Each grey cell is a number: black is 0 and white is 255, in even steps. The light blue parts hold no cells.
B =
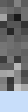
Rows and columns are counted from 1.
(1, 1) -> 94
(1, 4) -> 92
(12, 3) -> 141
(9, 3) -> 57
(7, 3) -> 105
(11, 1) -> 164
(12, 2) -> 53
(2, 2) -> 107
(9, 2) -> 119
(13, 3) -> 196
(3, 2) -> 66
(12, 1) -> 125
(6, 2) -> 110
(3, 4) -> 111

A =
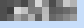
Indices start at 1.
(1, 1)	79
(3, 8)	104
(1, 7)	141
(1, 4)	73
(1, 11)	178
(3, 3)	159
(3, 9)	117
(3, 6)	97
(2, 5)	124
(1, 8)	76

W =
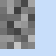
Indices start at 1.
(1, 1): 133
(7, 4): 121
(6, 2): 152
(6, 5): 180
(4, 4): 150
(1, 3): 120
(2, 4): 128
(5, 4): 128
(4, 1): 124
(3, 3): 109

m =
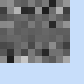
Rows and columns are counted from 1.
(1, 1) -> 134
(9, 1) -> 138
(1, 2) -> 143
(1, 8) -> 34
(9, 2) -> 29
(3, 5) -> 87
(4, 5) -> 122
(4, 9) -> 119
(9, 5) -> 123
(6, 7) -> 100
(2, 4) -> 40
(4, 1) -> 136
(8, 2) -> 49
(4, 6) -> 98
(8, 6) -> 85
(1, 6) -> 95
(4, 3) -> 97
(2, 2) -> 135
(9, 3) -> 159
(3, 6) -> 106
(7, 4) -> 113
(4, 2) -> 139
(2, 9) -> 175
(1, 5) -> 125
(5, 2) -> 109
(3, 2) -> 94
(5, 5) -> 94
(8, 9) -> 114

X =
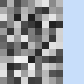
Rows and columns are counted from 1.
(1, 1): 88
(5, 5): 125
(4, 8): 33
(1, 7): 229
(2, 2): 136
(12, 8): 160
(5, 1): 156
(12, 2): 91
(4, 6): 31
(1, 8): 138
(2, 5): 153
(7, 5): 185
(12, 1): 139
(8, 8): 187
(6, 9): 208
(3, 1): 224
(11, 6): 120
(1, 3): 72
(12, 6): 66
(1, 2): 178
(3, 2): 145
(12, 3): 61
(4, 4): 76
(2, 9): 146
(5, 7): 163
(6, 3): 156
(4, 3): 202
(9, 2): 170
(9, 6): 111
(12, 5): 61
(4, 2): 136
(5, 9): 210
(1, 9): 185

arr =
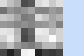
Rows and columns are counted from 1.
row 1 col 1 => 218
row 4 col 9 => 129
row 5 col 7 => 231
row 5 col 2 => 224
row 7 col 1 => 162
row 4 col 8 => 169
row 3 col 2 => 190
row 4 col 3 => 135
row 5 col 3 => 180
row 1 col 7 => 230
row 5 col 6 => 236
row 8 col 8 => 56
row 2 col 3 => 135
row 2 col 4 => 147
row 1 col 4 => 77
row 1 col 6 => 217
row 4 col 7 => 153
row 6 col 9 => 211
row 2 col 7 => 132
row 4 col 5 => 134
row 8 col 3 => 71
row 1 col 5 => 88

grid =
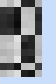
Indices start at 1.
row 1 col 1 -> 205
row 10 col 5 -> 196
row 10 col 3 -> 20
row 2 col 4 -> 192
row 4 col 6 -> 48
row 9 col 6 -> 199
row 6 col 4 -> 54
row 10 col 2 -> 57
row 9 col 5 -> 28
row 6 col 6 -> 189
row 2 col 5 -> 189
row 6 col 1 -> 187
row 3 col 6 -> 38
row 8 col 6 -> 176
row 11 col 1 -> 187
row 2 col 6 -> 55
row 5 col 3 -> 28
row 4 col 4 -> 195
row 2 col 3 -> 24
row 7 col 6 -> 185

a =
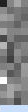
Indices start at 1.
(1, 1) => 33
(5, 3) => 132
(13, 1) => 126
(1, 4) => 129
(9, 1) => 108
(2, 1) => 140
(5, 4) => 137
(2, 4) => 112
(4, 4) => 126
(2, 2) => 110
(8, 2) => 77
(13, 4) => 137
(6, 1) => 72
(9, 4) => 103
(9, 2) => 64
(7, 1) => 182
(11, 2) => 88

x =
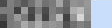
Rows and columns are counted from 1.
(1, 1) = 76
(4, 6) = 173
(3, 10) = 66
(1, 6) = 146
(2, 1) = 125
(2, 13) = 149
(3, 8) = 132
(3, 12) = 214
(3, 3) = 153
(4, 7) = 142
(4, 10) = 82
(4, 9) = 144
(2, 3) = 65
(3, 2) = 120
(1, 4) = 89
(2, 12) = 186
